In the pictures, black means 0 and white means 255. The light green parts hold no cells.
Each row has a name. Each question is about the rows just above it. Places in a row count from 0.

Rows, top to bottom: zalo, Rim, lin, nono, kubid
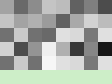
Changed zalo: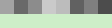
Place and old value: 3, 196
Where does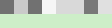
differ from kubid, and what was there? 4, 224
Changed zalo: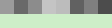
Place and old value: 0, 163

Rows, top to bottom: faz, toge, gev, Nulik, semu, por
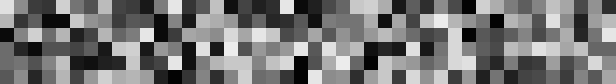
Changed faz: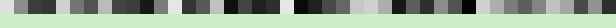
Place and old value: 32, 74
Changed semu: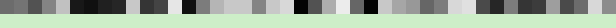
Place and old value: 19, 193
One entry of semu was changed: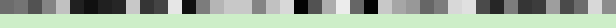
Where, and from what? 5, 24
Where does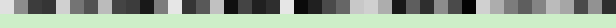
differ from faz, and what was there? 39, 193

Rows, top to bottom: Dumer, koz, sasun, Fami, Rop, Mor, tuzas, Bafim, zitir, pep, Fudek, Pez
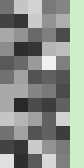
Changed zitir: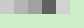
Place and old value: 0, 197
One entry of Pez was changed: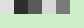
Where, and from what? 4, 127
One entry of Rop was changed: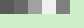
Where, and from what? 2, 154
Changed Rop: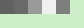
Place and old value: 0, 89
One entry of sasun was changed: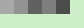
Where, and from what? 2, 105

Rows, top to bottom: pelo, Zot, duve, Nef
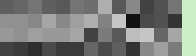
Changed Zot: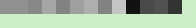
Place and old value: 4, 136
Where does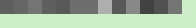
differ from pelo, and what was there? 5, 116

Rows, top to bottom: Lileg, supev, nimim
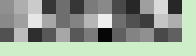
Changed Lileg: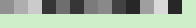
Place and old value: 8, 73
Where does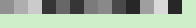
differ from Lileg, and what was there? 4, 110
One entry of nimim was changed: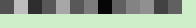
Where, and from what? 11, 73
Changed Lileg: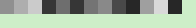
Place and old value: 6, 123
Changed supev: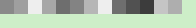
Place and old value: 2, 230
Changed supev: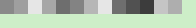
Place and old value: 7, 238

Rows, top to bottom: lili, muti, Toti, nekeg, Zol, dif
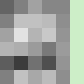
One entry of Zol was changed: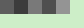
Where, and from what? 2, 113
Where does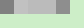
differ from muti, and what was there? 2, 193
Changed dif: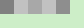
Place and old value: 3, 187
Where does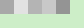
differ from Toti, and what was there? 0, 162
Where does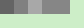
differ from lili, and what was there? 2, 162
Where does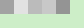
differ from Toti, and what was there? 2, 180

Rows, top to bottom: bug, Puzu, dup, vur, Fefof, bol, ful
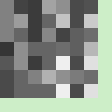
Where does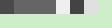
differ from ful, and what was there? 5, 74
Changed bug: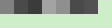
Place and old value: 1, 67
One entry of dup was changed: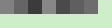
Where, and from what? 4, 67
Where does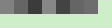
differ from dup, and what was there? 5, 95
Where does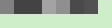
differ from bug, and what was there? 2, 59

